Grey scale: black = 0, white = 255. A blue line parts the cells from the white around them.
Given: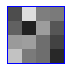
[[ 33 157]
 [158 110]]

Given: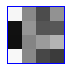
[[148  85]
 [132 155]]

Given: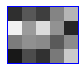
[[155 220]
 [144 138]]

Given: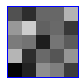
[[205  97]
 [115  29]]

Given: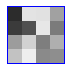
[[ 80 231]
 [209 126]]

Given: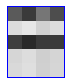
[[230 209]
 [ 41  58]]

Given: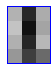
[[ 17 164]
 [ 38 183]]

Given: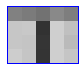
[[200  50]
 [196  53]]

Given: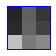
[[100  66]
 [122 136]]
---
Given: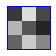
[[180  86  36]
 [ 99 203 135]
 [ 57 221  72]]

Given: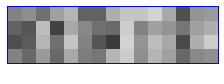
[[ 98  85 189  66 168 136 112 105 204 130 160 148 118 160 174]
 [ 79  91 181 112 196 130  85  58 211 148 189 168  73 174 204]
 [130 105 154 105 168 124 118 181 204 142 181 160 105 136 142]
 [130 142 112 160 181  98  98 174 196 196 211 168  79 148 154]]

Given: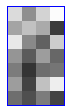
[[124  52 110 117]
 [157  67 193 238]
 [110  79 124  67]
 [149  91 157 103]
 [232 137  97 205]
 [219 143 211 252]
 [164 193 170  60]]

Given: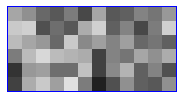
[[166 144 104  88 124  72 166  88  96 131 117 152]
 [ 51 152 159 110 110 193  65 137 179  96 131  80]
 [187 166 152 104 201 137 159 131 159 104 117  96]
 [ 65 172 201 159 224 124  32  80 144  96  88 144]
 [124 187 216 187 179 172  65 131 117 166 144 172]
 [201 208  80 110  88 172 208  96 131  72 124 208]]

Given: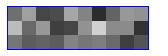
[[118  92  99  92 131 118 125 105  63  84]
 [188 105 152  63  69 146 208 139 139  50]
 [111 159  69  76 166 131  44  99 152 146]]

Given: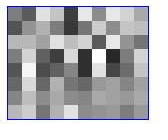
[[125  91 225 196  62 231 140 231 211 169]
 [ 84 147 177 125  55 117 204 140 196 190]
 [183 183 161 225 190 211  91 231 147 117]
 [133 190 140 169 140 133 169 161 153 169]
 [183 204 117 177 225 140 147 153 125 153]
 [125 211  97  62 217  47 253  40 125 211]
 [103 217 103 177 117 103 153 161 133 161]
 [ 84 245  77  97 133  47 225  70 109 196]]

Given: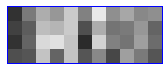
[[ 79  85 195 100 195  85 136  71 159 122  85]
 [ 65  93 189 181 202  79 173 116 122 151 100]
 [ 50 100 217 225 195  43 210 129 116 159 108]
 [ 50 122 173 151 202 129 232 143 167 136 143]]
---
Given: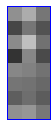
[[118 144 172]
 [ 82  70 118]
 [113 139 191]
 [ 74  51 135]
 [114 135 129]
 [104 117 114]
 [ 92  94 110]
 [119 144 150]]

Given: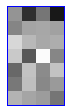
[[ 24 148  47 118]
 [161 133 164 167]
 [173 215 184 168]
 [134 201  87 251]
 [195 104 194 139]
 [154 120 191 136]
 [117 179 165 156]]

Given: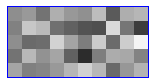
[[182 142 153 115 175 152 144 189  90 174]
 [ 61 129 199 186 112  97  83  79 218 118]
 [244 142 106 109 210 164 125 204 107 205]
 [131 115 184 146 165  97  44 126 172 168]
 [179 165 128 133 153 182 209 183 105 151]]

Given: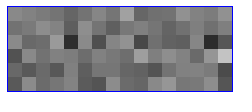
[[145 137 130 123 116 101 115 134 117 161 102 112 114 145 130 124]
 [127 114 122 141 131  94 142 116  95 120 128 117 100 113 127 112]
 [ 86 138 105 109 154  46 138  79 133 146  72 112  98  95 134  44]
 [195  82 137 114 129 125 109 129 120 110 158 127 142 130 106 149]
 [ 75 104  89 106  88 128  94 118 118 102  98  84 115 129 130 123]
 [ 85  89 139 107 118 131  91  84 140 107 102 137 150 119 121 141]]

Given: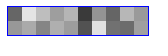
[[154 102 228 190 158 181  58 148 101 183]
 [160 152 170 133 175 157  82 225 113 108]]

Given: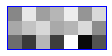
[[217 135 231 159 182 237 149]
 [140 168 195 216 169 181 218]
 [ 82 109  58 183  61 254  10]]

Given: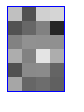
[[213 192  82 208]
 [ 38  82 103 129]
 [144 130 145 144]
 [173 173 130 228]
 [100  81 138 139]
 [ 96 166 102 109]]
